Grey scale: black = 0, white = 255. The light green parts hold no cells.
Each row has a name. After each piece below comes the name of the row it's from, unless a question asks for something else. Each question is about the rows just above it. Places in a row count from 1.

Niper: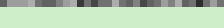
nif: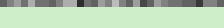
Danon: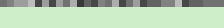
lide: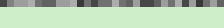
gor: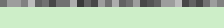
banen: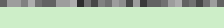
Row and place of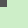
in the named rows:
gor, 22
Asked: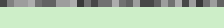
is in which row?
lide
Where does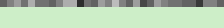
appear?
nif
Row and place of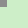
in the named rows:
banen, 18

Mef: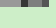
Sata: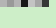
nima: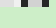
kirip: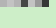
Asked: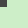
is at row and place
kirip, 4
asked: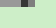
Mef
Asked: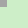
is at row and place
Sata, 6
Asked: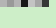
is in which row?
Sata

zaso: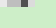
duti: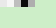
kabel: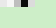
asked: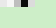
kabel
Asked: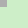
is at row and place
duti, 5
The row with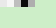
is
duti

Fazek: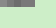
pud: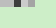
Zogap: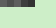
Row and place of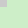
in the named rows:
pud, 4
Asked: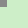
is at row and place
Fazek, 1
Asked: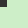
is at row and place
Zogap, 5
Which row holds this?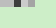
pud
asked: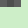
Zogap

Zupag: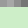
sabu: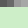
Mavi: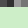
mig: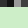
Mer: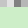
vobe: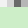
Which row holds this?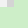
vobe
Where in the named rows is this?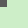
sabu, 1
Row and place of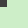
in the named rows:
mig, 4
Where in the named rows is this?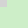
vobe, 2

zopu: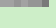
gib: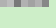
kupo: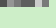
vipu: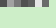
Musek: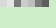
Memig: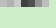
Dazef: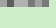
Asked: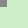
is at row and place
gib, 7
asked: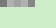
gib
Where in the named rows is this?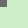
vipu, 7
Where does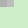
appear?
gib

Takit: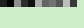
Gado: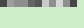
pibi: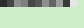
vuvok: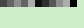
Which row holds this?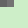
Takit
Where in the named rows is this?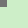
Takit, 8
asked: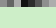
vuvok
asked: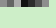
vuvok
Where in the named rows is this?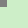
pibi, 4
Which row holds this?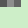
pibi
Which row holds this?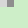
Gado

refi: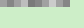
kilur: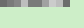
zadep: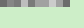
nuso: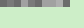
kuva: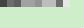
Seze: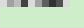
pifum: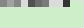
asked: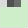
pifum
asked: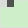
pifum
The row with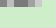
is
kilur
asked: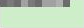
nuso
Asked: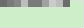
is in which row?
kilur
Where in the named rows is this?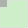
nuso, 9
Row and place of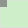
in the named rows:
kuva, 6

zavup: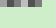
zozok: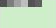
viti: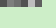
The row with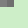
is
viti
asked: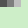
zavup
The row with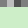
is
zavup
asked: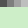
zozok
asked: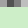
zavup
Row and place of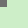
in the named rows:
viti, 3

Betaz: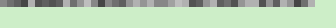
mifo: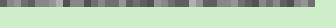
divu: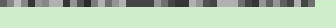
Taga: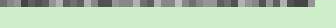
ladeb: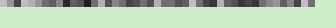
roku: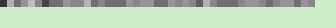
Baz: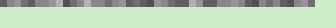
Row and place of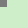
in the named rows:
divu, 14
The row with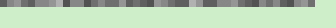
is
mifo
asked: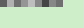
Betaz
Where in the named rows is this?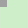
Betaz, 25

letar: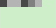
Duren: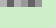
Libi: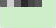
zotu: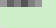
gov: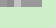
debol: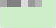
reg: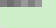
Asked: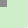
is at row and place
gov, 2
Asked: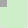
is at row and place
debol, 1
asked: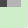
letar
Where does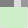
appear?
debol
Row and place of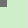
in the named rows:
reg, 2
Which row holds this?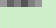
zotu

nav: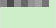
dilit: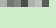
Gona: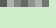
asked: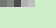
dilit
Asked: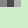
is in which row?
dilit
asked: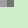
nav
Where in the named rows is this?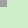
nav, 6

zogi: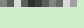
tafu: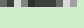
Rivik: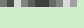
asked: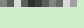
zogi
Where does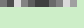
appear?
Rivik
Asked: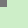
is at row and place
Rivik, 1
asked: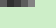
zogi
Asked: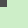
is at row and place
Rivik, 2

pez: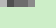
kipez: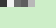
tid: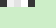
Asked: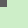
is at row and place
kipez, 4
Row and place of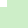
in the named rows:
tid, 4

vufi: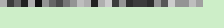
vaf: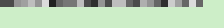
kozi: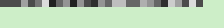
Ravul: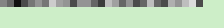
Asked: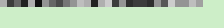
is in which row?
vufi
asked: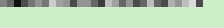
Ravul
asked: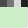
kozi
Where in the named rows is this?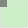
Ravul, 1
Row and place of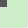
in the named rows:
vufi, 24

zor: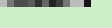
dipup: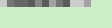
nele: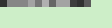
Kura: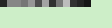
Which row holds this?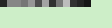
Kura
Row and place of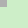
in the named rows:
nele, 7
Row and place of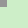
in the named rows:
Kura, 5

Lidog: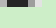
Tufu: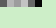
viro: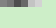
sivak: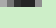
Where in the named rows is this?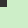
sivak, 3
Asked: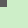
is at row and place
Tufu, 1
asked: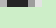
Lidog
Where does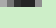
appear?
sivak

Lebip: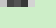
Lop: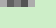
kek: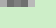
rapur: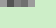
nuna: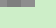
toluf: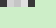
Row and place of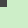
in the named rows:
Lebip, 2
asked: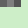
Lop
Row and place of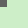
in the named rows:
Lop, 2

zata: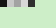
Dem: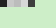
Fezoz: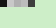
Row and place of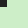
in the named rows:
Dem, 1
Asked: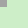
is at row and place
zata, 3
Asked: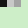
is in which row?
zata

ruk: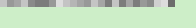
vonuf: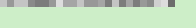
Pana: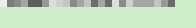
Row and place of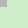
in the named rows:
ruk, 11
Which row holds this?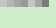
ruk
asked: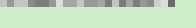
vonuf

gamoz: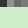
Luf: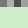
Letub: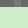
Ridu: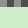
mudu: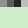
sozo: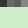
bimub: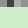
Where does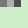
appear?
Luf
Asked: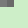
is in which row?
Letub
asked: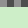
Ridu
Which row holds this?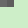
sozo
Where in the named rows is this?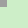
Luf, 4
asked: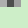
Luf

